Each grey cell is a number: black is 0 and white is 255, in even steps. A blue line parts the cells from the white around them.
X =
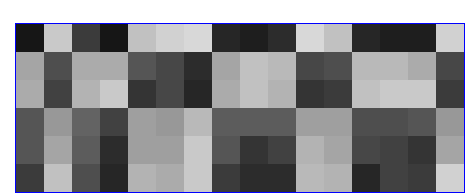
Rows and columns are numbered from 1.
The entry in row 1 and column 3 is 59
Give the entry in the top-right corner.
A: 209
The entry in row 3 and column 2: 65
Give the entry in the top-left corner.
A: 22
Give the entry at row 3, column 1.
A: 171
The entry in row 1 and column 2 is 201
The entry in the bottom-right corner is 209
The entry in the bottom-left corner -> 59
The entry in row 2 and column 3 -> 171
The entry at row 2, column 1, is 165

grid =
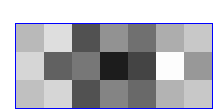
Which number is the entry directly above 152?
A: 200
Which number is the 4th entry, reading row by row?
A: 146
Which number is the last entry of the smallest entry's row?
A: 152
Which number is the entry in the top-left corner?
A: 185
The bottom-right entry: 200
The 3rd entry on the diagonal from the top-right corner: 105

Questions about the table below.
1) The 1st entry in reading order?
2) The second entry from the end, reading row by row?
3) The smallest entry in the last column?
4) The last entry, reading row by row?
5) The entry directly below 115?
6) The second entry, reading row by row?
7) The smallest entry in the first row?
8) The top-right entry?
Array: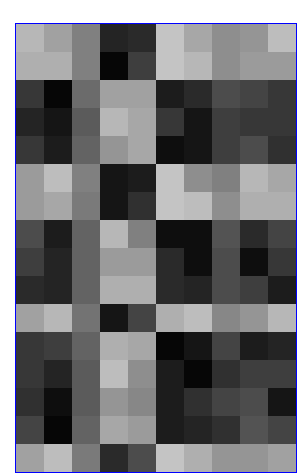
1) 183
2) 149
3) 21
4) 161
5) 99
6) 161
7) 36
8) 189

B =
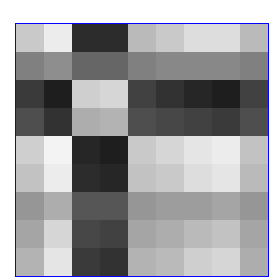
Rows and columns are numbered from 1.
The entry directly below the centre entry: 194
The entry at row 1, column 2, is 236
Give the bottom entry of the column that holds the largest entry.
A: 229
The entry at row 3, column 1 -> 58
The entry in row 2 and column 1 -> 128
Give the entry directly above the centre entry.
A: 78
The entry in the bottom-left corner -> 179
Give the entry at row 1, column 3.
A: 44
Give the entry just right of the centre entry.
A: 214
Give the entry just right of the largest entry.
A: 38
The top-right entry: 186
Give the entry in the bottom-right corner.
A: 173
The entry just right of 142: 102
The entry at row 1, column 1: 201
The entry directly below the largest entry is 236
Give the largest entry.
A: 243
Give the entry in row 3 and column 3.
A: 207
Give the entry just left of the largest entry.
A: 207
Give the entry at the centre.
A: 201

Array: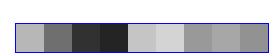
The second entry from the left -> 111
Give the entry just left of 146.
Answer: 167
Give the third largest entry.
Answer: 183

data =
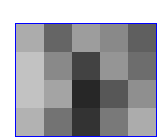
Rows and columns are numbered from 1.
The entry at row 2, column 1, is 194
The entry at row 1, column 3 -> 157
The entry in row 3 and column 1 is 194
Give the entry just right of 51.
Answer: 121
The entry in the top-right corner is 95
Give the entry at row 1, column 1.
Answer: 172

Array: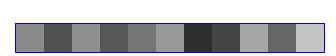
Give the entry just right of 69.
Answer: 166
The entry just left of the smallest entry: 152
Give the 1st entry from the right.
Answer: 196

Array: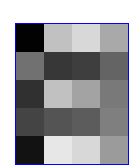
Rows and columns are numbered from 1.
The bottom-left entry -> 18
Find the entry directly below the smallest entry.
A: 113
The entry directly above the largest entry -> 84
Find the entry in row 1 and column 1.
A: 2
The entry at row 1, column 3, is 216
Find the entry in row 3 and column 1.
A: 48
